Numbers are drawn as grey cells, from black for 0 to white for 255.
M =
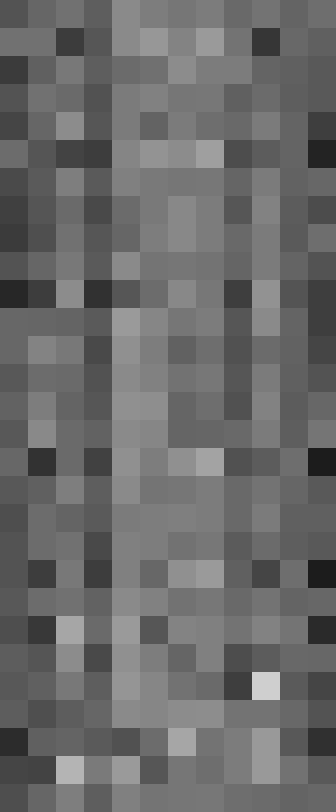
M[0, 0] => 83
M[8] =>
[59, 79, 113, 86, 102, 125, 136, 124, 105, 123, 90, 110]
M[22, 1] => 56
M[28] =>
[78, 102, 126, 94, 128, 116, 118, 119, 110, 107, 100, 103]
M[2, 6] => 140
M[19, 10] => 94
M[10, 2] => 140
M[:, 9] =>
[115, 54, 100, 107, 123, 92, 123, 130, 123, 123, 146, 138, 107, 123, 130, 123, 92, 115, 123, 107, 69, 115, 130, 92, 207, 115, 153, 153, 107]
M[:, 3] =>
[94, 86, 94, 82, 86, 61, 90, 73, 86, 90, 49, 90, 73, 82, 86, 98, 65, 94, 90, 73, 61, 98, 106, 73, 94, 102, 90, 122, 94]
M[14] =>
[98, 125, 100, 86, 144, 142, 101, 110, 81, 130, 92, 103]
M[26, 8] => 124
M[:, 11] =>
[110, 96, 89, 89, 62, 35, 103, 76, 110, 83, 62, 62, 69, 83, 103, 117, 28, 89, 96, 89, 28, 103, 42, 103, 69, 83, 48, 89, 103]
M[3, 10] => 94
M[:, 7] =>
[124, 154, 124, 119, 110, 159, 119, 124, 124, 115, 119, 124, 110, 119, 110, 102, 163, 124, 124, 119, 154, 119, 128, 128, 106, 141, 115, 110, 119]
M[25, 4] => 138
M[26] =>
[44, 96, 100, 90, 81, 108, 166, 115, 124, 153, 88, 48]
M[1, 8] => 115
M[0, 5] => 125
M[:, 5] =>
[125, 151, 112, 129, 99, 147, 121, 121, 125, 116, 108, 134, 125, 129, 142, 134, 125, 116, 125, 125, 103, 129, 86, 125, 134, 134, 108, 86, 116]
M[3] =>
[83, 113, 106, 82, 123, 129, 118, 119, 96, 107, 94, 89]
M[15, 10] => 94
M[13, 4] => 138
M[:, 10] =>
[100, 104, 96, 94, 100, 100, 98, 92, 90, 100, 84, 100, 98, 96, 92, 94, 110, 102, 96, 94, 110, 100, 116, 104, 90, 104, 88, 114, 100]
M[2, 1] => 96
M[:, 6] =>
[118, 131, 140, 118, 123, 140, 118, 136, 136, 118, 136, 118, 97, 114, 101, 101, 144, 118, 127, 114, 144, 114, 131, 101, 114, 140, 166, 118, 118]

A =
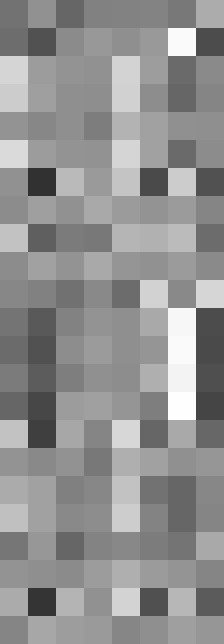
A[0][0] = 114
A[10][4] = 108
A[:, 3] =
[129, 152, 145, 142, 125, 146, 154, 169, 120, 169, 137, 147, 155, 144, 160, 133, 120, 135, 141, 131, 156, 145, 154]
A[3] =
[204, 159, 143, 142, 209, 141, 102, 133]
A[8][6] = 187
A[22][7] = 150
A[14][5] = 126
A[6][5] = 74
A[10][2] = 113
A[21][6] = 183
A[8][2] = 123
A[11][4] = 143
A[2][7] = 138
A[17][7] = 135
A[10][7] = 214
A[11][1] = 89
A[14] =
[102, 71, 156, 160, 149, 126, 254, 69]
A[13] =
[123, 92, 126, 144, 141, 175, 243, 79]
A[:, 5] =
[131, 153, 157, 141, 161, 161, 74, 147, 177, 145, 210, 169, 149, 175, 126, 102, 161, 114, 131, 124, 155, 80, 143]
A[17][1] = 161
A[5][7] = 140
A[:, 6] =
[120, 250, 106, 102, 144, 106, 204, 155, 187, 155, 137, 247, 250, 243, 254, 169, 144, 102, 102, 116, 148, 183, 159]
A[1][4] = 143
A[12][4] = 143
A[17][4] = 194
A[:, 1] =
[145, 81, 156, 159, 135, 156, 49, 159, 95, 161, 129, 89, 81, 92, 71, 63, 137, 161, 161, 151, 143, 52, 167]
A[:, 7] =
[172, 76, 138, 133, 143, 140, 81, 133, 108, 138, 214, 76, 74, 79, 69, 103, 150, 135, 133, 169, 133, 91, 150]
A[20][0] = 147
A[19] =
[118, 151, 102, 131, 136, 124, 116, 169]
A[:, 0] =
[114, 109, 213, 204, 147, 218, 145, 140, 194, 140, 135, 116, 107, 123, 102, 194, 147, 171, 192, 118, 147, 171, 133]

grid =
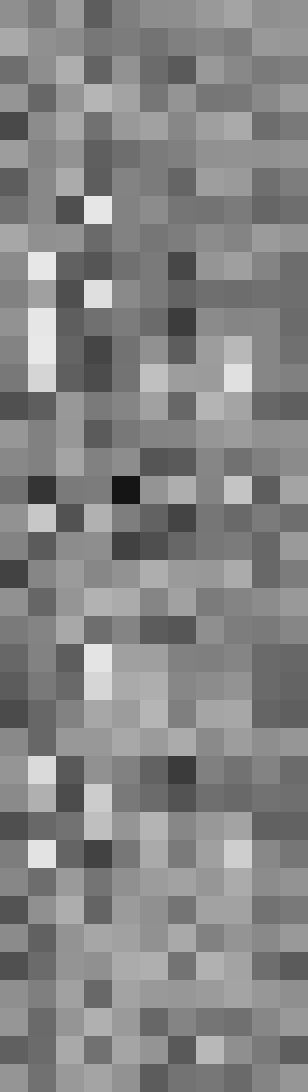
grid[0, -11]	143
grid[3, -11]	149
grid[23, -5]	129
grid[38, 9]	132
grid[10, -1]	110
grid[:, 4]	[127, 124, 146, 163, 153, 110, 131, 130, 130, 112, 138, 124, 114, 115, 133, 120, 141, 21, 126, 65, 146, 171, 132, 160, 170, 156, 168, 129, 121, 149, 119, 144, 155, 161, 171, 163, 154, 165, 146]
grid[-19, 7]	152
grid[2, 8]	136
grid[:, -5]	[142, 128, 90, 148, 135, 128, 101, 117, 125, 71, 100, 60, 93, 157, 103, 133, 90, 174, 68, 103, 154, 161, 86, 129, 135, 127, 171, 59, 83, 135, 122, 162, 116, 169, 115, 151, 132, 89, 115]
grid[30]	[125, 227, 100, 66, 119, 170, 122, 160, 206, 136, 118]
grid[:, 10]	[146, 150, 127, 154, 121, 148, 125, 110, 147, 109, 110, 107, 112, 128, 95, 146, 139, 164, 110, 154, 124, 153, 134, 103, 100, 95, 150, 107, 111, 98, 118, 147, 121, 153, 91, 143, 153, 94, 150]
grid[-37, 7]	153
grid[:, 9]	[143, 153, 122, 137, 109, 145, 111, 102, 155, 132, 112, 134, 134, 134, 103, 145, 128, 93, 123, 103, 104, 140, 122, 106, 106, 101, 142, 131, 114, 97, 136, 140, 114, 137, 110, 151, 135, 121, 132]
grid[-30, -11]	139
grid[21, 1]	102
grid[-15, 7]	140
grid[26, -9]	152
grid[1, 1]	144
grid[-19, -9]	155
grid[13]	[120, 213, 95, 76, 115, 192, 157, 155, 224, 134, 128]
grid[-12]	[149, 218, 89, 145, 129, 98, 59, 128, 114, 131, 107]
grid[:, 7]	[153, 133, 153, 118, 159, 145, 158, 115, 140, 149, 111, 139, 157, 155, 180, 150, 134, 132, 118, 119, 152, 123, 143, 127, 140, 165, 138, 128, 111, 152, 160, 150, 162, 129, 177, 155, 117, 184, 119]
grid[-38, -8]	119
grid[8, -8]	106
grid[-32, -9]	79
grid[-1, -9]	153
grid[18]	[146, 199, 82, 177, 126, 98, 68, 118, 105, 123, 110]

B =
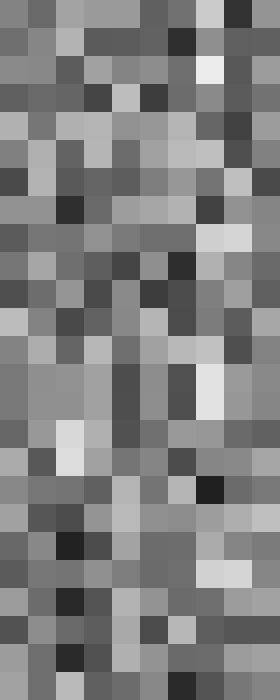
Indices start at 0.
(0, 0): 131
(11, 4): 136
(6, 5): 125
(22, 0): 82
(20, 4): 125
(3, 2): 101
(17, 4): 180
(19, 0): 104
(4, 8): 65
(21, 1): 108
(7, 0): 145
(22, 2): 105
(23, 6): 106
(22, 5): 75
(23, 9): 161
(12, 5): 161
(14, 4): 78
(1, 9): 96
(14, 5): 142
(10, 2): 149
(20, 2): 115
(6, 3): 101
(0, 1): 105
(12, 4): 110
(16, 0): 171
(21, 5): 147
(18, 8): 174
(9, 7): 177
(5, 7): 190
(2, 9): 156
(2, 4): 132
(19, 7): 170
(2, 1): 136
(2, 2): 92
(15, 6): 153
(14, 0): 121
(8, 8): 213
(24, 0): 162

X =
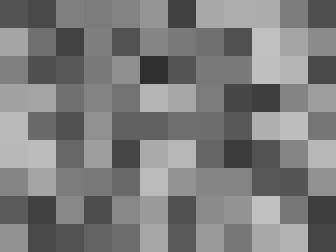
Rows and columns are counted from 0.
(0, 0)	83
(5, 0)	184
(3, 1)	164
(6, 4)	105
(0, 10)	124
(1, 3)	127
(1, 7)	112
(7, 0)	91
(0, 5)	149
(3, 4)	114
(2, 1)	79
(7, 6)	80
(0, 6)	65
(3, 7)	123
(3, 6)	167
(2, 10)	180
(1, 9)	192
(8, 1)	73
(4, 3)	144
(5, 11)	183
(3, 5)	181
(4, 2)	80
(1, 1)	112
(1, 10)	164
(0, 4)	131
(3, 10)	131
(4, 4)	97
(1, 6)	121
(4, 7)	109
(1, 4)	81
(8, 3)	99

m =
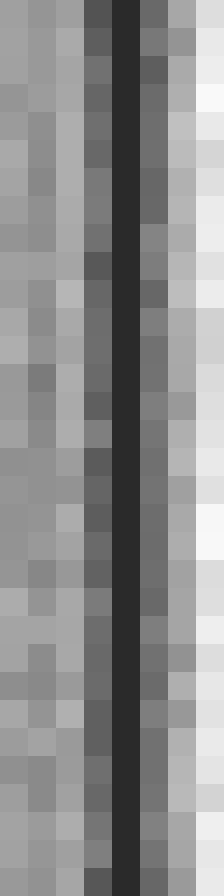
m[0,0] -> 160
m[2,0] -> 161
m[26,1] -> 163
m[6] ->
[164, 136, 174, 121, 42, 103, 177, 223]
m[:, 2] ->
[159, 170, 165, 167, 174, 174, 174, 171, 169, 165, 182, 169, 163, 173, 170, 173, 157, 147, 172, 163, 152, 168, 167, 168, 154, 176, 154, 155, 161, 173, 160, 166]
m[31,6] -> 154
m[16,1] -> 145
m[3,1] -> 156
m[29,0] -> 163
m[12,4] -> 42
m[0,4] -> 42
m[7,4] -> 42
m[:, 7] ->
[221, 233, 237, 249, 233, 213, 223, 235, 237, 225, 236, 209, 208, 218, 222, 226, 233, 224, 247, 248, 220, 222, 238, 221, 231, 226, 234, 228, 211, 239, 231, 234]
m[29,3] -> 117
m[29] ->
[163, 155, 173, 117, 42, 129, 167, 239]
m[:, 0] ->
[160, 162, 161, 149, 155, 169, 164, 157, 148, 160, 157, 168, 174, 153, 154, 161, 144, 149, 146, 147, 149, 172, 164, 163, 142, 167, 156, 144, 158, 163, 162, 153]
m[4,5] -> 110
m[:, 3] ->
[83, 94, 113, 102, 111, 104, 121, 123, 113, 88, 103, 109, 110, 106, 95, 127, 91, 101, 93, 106, 98, 123, 109, 105, 107, 96, 96, 111, 104, 117, 127, 87]
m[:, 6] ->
[167, 148, 170, 175, 192, 187, 177, 181, 171, 182, 189, 172, 169, 168, 153, 175, 181, 160, 169, 173, 162, 165, 165, 146, 175, 152, 177, 182, 185, 167, 166, 154]
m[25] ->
[167, 148, 176, 96, 42, 126, 152, 226]
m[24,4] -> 42
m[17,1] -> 145
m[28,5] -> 116
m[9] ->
[160, 158, 165, 88, 42, 125, 182, 225]
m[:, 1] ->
[149, 153, 153, 156, 143, 141, 136, 144, 142, 158, 144, 139, 146, 123, 133, 138, 145, 145, 148, 153, 135, 148, 164, 140, 137, 148, 163, 138, 138, 155, 150, 146]
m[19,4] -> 42
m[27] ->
[144, 138, 155, 111, 42, 113, 182, 228]
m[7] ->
[157, 144, 171, 123, 42, 104, 181, 235]

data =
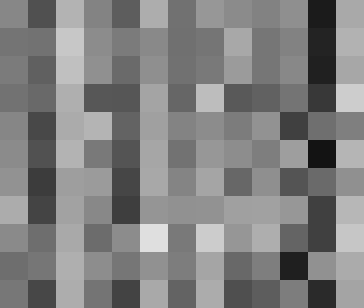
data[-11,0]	135
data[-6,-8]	166
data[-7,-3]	64
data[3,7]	189
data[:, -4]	[130, 118, 118, 97, 146, 126, 143, 161, 174, 126, 93]
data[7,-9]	62
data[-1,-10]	116
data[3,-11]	175
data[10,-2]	42
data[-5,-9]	70
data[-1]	[119, 71, 173, 116, 67, 169, 99, 172, 79, 93, 125, 42, 164]
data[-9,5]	143
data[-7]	[134, 72, 171, 180, 99, 160, 131, 140, 124, 146, 64, 111, 127]
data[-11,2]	179
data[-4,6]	145
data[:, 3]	[131, 140, 144, 87, 180, 121, 155, 136, 108, 141, 116]
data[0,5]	173
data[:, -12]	[80, 114, 96, 105, 72, 81, 60, 68, 110, 118, 71]
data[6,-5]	103
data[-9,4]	106
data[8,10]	100
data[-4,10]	151
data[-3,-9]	140
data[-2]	[110, 118, 175, 141, 118, 145, 125, 165, 104, 126, 31, 145, 171]
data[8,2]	169
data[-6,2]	179
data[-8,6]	102
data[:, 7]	[151, 117, 121, 189, 140, 151, 165, 146, 204, 165, 172]
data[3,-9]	86
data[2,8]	155

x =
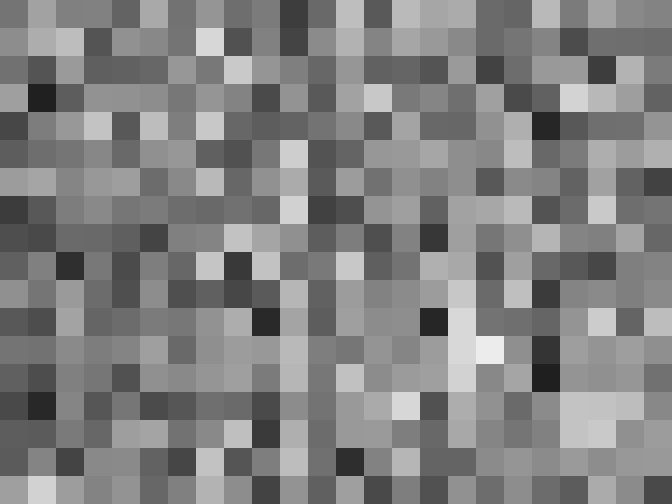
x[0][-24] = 116
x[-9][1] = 128
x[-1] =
[159, 210, 157, 131, 147, 103, 128, 179, 141, 67, 147, 96, 159, 73, 126, 81, 145, 109, 141, 108, 92, 171, 139, 73]
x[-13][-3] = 174
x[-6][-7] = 236
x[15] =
[93, 91, 122, 103, 158, 164, 114, 137, 191, 58, 175, 108, 153, 154, 126, 104, 168, 133, 117, 129, 195, 201, 144, 156]
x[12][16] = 216
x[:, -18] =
[114, 116, 151, 119, 126, 151, 137, 109, 128, 103, 79, 119, 105, 137, 86, 114, 70, 128]
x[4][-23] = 125
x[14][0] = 73
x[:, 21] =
[164, 111, 61, 184, 111, 174, 161, 201, 128, 71, 138, 204, 148, 144, 194, 201, 141, 171]
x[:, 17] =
[106, 106, 66, 160, 145, 136, 88, 167, 118, 82, 106, 115, 236, 136, 145, 133, 139, 109]
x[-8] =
[144, 117, 154, 108, 79, 141, 79, 96, 71, 90, 182, 97, 156, 130, 139, 156, 199, 106, 191, 59, 132, 138, 127, 138]
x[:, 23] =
[131, 108, 123, 98, 148, 176, 66, 116, 103, 131, 138, 189, 143, 113, 136, 156, 153, 73]
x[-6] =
[116, 114, 138, 125, 132, 159, 105, 143, 156, 152, 185, 126, 118, 148, 133, 156, 216, 236, 143, 52, 158, 148, 158, 143]
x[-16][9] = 149
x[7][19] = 83
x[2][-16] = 201
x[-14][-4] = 88
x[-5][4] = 81
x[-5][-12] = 193
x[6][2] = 133
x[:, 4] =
[99, 145, 97, 145, 88, 105, 158, 118, 95, 75, 79, 108, 132, 81, 118, 158, 138, 147]
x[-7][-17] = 146
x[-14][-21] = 195
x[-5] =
[96, 77, 128, 118, 81, 144, 137, 149, 159, 123, 182, 119, 193, 140, 155, 159, 210, 136, 165, 31, 148, 144, 150, 113]
